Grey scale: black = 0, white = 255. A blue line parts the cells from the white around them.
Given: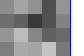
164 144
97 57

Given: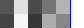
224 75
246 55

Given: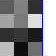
129 47
123 223

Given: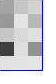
197 211
228 184

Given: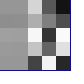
150 213
143 174

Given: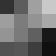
93 160
124 147

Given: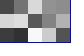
116 217
221 88

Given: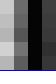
107 4
100 4

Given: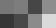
125 70
72 139
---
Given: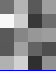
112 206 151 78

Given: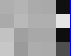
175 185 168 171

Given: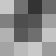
200 78 111 156

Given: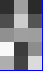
46 205 158

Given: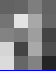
98 227 158 79

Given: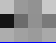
193 108 155
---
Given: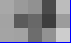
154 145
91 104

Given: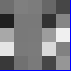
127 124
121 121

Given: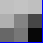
195 191
132 70

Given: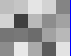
197 229
63 185

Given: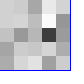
204 167
212 189

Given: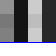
20 204
20 189

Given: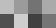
155 115
206 64

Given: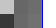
103 109
105 113
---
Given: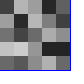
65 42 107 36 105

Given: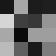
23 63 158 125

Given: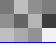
120 101 146

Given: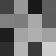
66 125 175 204

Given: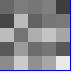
104 187 174 118 234

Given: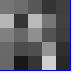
118 53 143 147 40

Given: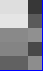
222 229 144
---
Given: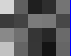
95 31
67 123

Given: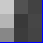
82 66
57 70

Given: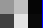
191 5
227 10

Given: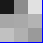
140 225
169 179

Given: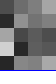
109 126
145 115

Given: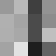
185 63
164 75
